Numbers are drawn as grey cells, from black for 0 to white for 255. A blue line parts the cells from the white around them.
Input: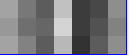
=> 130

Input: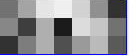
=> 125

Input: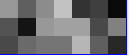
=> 106

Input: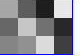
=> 145

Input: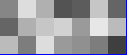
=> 125

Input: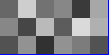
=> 146
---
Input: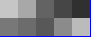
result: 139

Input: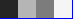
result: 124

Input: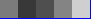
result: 132

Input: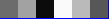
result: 186

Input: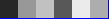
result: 235

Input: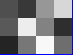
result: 248

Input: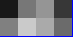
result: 170

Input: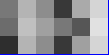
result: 160
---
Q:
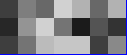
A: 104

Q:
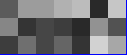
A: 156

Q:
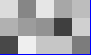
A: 230

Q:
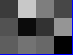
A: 126

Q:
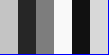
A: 125

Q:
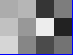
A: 53

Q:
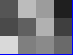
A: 156
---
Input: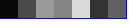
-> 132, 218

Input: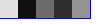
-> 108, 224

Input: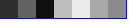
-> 190, 235

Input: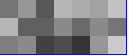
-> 138, 203

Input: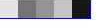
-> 148, 228

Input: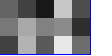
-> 129, 231

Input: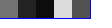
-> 12, 220

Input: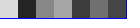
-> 165, 218

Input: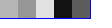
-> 225, 225

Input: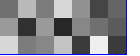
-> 39, 239
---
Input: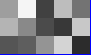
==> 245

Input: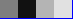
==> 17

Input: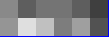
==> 94

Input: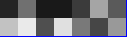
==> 112

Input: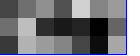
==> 111

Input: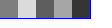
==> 219

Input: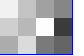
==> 195
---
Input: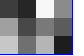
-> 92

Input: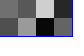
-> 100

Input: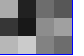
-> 160

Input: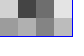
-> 188

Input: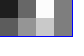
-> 126

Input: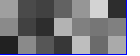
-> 128

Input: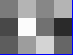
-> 42

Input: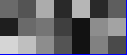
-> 163

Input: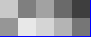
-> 118
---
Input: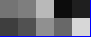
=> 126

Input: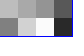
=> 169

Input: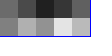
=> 74

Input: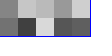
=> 198

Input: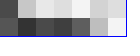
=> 199

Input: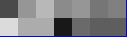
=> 150
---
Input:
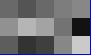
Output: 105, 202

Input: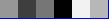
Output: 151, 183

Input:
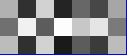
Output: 177, 188

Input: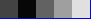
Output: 67, 224

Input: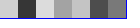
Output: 208, 121

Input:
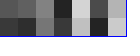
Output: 86, 203
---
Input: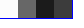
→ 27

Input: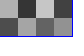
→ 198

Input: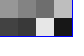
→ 110

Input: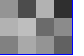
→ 178

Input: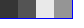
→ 233

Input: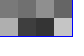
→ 143

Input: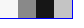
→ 22

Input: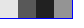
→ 33

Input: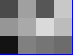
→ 86

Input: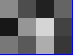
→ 33
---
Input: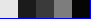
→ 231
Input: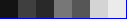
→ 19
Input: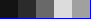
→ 19
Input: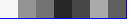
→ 246
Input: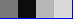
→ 120
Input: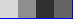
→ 216
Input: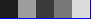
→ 29
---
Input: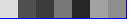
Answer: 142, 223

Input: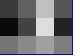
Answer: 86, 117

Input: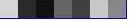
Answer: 135, 211

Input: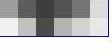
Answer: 219, 240

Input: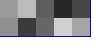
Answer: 70, 144

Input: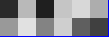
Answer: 173, 153
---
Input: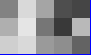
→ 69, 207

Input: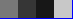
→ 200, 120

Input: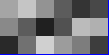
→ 72, 41

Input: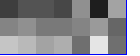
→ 163, 197

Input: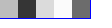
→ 108, 189

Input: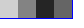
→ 101, 208
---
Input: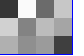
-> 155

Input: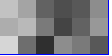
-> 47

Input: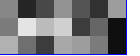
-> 60

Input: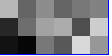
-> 120

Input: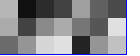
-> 214

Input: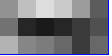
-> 124

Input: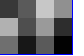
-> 90

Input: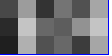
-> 81

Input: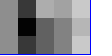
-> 97

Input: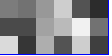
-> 174
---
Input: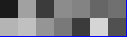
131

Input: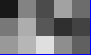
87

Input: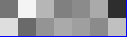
139

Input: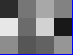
107

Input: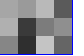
58

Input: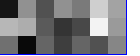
72

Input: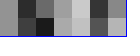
202

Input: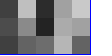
35
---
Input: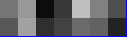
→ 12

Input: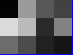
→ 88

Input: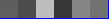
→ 190

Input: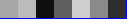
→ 15

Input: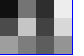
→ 46

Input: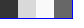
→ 249

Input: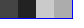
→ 202
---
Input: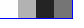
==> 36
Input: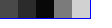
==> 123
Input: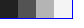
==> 180
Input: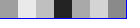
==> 212
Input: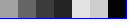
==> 206
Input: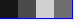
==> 208
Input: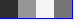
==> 245
